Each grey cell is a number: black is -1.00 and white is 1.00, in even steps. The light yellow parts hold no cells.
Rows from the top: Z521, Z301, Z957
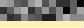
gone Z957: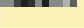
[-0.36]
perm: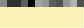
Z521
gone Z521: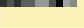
[0.39]
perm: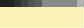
Z957
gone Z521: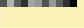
[0.07]
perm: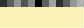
Z301

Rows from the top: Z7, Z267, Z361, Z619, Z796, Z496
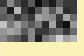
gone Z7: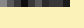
[-0.42]
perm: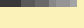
Z796
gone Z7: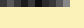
[-0.42]

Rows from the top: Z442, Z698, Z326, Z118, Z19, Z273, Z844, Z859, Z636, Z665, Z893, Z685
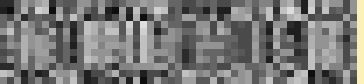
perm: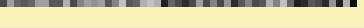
Z685
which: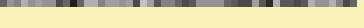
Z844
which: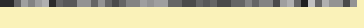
Z442
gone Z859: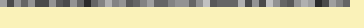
[-0.55]
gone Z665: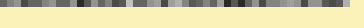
[-0.08]

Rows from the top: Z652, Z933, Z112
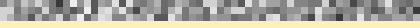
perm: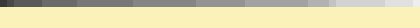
Z652
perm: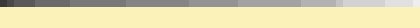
Z112
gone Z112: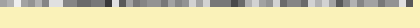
[0.53]
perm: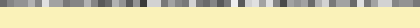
Z933

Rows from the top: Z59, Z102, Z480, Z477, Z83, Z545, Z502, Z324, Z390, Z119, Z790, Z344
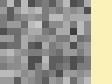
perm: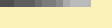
Z59
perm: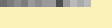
Z790

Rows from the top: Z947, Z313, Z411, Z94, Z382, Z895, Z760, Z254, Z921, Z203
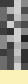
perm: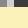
Z947
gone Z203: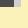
[-0.15]
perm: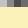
Z411
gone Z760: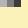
[0.07]
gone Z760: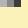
[-0.03]

